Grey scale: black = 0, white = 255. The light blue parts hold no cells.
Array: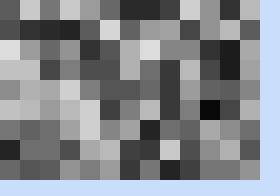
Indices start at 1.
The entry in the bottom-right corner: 147
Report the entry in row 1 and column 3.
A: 118
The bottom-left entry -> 104
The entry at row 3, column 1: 220
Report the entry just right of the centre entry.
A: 104
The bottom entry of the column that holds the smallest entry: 118
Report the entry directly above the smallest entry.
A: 98
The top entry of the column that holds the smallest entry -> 147
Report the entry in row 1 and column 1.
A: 92
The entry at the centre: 85
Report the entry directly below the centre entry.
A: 125
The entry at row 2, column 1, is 78
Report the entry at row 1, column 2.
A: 200
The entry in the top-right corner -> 185
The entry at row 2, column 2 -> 50
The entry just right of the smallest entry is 70
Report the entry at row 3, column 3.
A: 104
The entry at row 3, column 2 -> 155

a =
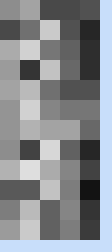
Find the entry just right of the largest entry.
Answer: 171
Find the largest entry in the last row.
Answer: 202
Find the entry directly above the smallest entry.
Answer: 66
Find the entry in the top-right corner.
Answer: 81
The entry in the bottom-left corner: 155
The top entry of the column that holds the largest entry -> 163
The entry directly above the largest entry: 66
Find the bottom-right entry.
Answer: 59
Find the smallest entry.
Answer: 19
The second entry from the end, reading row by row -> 125
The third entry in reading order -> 73
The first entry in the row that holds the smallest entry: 89
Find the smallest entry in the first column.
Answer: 73
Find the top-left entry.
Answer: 141
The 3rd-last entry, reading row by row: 97
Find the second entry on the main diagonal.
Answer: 112
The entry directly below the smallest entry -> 52
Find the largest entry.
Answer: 222

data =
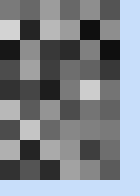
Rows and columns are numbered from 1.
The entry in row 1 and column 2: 104
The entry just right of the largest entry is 36
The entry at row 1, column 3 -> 156
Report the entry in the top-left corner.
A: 122
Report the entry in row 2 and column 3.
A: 184
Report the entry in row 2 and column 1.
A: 211
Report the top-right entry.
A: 84
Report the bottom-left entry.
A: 50
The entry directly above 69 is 162
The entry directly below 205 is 116
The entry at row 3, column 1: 23
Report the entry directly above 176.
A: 76

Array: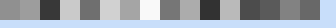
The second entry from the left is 157
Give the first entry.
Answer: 144
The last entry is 104
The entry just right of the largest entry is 118
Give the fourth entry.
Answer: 202

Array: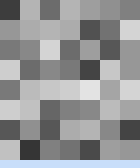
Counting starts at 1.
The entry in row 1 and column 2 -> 180
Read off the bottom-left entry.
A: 193
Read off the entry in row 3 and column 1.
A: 121
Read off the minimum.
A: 53
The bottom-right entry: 151
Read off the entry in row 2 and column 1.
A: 151
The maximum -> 227
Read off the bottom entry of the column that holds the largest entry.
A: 74
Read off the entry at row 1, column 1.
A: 61
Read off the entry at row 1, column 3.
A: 108
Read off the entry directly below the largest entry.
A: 136
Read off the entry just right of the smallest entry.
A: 128
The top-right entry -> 128
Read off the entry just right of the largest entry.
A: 165
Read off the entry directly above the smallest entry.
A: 144

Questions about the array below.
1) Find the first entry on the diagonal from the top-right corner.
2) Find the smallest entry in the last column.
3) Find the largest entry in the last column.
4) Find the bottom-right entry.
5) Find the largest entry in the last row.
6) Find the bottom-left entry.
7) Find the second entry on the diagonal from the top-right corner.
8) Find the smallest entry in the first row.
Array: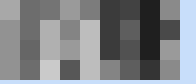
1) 138
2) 73
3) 154
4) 138
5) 202
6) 146
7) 31
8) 31

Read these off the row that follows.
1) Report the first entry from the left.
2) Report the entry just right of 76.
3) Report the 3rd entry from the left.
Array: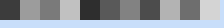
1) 60
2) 179
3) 122

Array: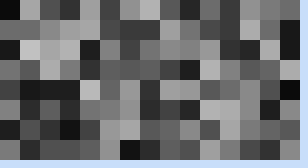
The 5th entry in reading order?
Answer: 159
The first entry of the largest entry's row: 24
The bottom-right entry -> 137
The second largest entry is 185
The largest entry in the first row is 178
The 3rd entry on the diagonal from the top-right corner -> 38
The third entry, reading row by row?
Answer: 80
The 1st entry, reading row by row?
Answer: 11
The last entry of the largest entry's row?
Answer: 24
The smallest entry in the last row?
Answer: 18
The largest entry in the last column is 172
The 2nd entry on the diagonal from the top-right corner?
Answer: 108
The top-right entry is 108
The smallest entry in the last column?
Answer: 11
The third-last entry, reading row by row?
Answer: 73
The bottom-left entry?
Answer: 122
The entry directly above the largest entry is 108
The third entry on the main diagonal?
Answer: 166
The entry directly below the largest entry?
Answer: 88
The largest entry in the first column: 129
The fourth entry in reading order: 50
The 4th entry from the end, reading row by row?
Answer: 122
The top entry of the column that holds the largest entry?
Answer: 166

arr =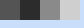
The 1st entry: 84
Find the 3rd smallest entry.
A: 138

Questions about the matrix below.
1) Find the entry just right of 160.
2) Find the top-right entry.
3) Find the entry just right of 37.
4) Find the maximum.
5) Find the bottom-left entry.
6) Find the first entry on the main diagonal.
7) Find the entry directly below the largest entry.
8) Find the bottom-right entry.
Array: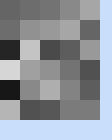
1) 145
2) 166
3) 196
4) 214
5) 181
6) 101
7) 23
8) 123

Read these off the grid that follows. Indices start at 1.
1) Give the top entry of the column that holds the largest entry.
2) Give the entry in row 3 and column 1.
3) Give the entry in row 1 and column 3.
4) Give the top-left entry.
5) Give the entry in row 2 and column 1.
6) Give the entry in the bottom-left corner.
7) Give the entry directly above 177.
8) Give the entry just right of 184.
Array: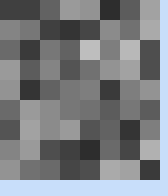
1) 147
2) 106
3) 98
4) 64
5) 132
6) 147
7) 126
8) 78

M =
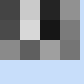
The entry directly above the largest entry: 202
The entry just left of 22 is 216
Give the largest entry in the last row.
159
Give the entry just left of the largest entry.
74

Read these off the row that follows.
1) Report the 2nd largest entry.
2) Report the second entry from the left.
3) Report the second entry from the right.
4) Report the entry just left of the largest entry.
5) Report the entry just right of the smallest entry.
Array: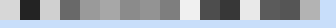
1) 233
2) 35
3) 85
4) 126
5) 208
